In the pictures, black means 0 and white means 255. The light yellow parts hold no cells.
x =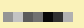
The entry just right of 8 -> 49
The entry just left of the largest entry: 149

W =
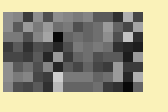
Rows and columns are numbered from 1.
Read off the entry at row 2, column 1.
142
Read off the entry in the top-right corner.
70
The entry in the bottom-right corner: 100
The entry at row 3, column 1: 122
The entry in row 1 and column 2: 133
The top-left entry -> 142
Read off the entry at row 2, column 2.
90
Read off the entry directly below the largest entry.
184
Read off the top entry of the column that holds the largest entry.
142
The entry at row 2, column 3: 154
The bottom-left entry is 133

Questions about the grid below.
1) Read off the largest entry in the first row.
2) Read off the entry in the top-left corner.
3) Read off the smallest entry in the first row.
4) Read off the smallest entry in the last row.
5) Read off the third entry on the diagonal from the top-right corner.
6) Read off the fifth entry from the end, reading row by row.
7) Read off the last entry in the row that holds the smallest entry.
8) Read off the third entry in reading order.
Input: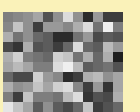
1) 220
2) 126
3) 43
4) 61
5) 73
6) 104
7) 31
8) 144

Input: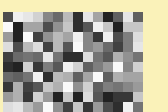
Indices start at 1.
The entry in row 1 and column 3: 230
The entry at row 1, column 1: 77
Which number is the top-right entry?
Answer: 96
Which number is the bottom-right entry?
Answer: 116
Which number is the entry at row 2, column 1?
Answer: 250
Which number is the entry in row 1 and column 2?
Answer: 240
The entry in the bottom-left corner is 221
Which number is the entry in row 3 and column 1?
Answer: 154
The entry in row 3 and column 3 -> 250
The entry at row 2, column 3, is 164

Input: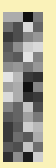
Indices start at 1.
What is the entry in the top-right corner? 121
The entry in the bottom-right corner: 206
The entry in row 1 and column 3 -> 16
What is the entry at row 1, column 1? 172
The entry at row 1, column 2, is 172
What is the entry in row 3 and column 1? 58
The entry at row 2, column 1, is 110
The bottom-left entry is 48
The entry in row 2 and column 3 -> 217
